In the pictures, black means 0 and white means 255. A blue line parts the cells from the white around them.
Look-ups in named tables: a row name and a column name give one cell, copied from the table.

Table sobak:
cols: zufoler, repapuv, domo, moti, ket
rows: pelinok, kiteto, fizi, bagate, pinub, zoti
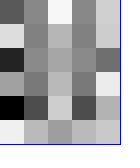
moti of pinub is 77
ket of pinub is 179
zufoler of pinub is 0
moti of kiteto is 129
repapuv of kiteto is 129
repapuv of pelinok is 136
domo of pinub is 206
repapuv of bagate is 121
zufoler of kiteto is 221
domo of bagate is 185
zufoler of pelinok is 89
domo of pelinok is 247
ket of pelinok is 208
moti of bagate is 121

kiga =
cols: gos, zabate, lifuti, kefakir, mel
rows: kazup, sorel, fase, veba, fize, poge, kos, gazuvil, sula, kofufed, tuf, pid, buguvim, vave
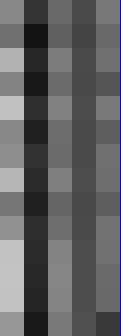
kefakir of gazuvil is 77
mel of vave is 57
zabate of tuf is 43
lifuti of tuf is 131
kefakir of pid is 77
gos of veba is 131

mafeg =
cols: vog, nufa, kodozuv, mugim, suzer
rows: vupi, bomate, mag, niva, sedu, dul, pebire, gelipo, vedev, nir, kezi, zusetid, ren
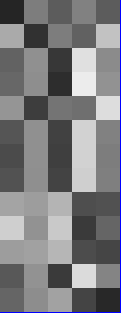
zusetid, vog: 88
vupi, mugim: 129
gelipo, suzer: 127
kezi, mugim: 76
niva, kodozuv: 45
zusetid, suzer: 132
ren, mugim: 68
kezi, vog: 157
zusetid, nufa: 146
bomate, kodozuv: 125
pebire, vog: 75
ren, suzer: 40
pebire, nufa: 144
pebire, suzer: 125
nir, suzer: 101
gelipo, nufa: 143
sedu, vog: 149
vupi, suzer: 92
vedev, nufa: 157
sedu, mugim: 111

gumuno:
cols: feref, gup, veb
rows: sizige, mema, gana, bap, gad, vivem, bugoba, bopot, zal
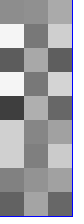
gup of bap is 120
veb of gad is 103
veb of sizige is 170
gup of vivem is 134
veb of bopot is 161
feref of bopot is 129
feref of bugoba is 208
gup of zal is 164
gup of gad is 175
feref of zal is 98
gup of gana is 168
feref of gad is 62
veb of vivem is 161
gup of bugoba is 127
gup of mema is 120
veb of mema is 207
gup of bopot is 147
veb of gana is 94
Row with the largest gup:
gad

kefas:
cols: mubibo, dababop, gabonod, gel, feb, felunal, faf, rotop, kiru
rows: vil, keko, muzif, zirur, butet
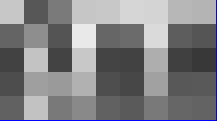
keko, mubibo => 100
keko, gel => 233
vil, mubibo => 199
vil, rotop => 183
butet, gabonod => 121
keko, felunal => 107
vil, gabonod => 122
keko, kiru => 85
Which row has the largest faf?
keko

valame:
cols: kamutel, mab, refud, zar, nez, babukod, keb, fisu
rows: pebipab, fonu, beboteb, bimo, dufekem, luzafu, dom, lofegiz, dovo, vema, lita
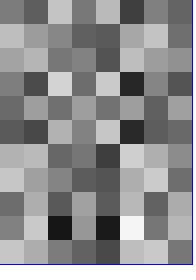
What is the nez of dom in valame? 62
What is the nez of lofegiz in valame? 84
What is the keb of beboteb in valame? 157
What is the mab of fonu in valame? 156
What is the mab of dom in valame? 186
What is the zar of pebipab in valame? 120
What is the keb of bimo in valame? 133
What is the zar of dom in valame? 118
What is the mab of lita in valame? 173
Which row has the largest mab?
vema

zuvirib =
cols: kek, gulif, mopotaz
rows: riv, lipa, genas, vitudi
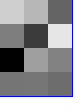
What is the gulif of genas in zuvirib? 159
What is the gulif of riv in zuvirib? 183
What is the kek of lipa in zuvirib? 126
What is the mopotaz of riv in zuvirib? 100
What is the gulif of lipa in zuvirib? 59
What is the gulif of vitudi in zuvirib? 118
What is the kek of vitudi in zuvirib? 117
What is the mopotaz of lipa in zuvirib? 230
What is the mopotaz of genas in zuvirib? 130
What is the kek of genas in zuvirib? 1
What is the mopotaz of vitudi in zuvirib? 109
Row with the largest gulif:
riv

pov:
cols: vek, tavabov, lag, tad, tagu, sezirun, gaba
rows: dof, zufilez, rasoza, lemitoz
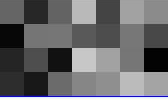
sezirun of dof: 162
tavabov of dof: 39
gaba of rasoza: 3
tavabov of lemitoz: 24
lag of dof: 99
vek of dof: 101
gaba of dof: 139
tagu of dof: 68
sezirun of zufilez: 119
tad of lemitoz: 134
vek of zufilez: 7
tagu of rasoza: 162
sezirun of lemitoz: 187
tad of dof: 185
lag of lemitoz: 107
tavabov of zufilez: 117

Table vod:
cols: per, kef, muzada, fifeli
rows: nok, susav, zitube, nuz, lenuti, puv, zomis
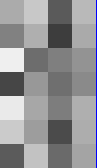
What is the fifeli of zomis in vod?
164
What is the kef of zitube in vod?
109
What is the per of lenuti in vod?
234
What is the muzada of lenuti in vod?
125
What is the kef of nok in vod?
200
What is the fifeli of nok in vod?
185
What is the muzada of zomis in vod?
106
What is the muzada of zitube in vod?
127
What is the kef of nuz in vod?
152
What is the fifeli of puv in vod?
173
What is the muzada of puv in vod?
75
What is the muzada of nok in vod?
90
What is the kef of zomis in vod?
194
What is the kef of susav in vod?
175
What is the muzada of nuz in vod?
111
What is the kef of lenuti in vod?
167

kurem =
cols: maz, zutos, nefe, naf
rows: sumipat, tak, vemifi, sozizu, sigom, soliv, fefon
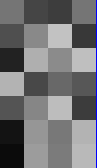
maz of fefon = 11
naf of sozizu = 87
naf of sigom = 60
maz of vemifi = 34
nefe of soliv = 120
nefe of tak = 194
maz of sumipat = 117
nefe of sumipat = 61
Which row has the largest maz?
sozizu

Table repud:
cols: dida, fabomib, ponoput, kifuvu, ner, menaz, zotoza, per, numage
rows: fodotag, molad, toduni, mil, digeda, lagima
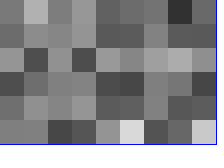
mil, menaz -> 71
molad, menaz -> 91
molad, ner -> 89
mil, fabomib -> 110
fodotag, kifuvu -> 151
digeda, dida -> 111
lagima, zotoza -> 83
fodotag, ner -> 97
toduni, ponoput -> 145
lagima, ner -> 148
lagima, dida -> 127
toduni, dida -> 149
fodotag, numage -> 105
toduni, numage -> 143
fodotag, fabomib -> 177
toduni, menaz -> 134
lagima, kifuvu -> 85
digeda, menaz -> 95

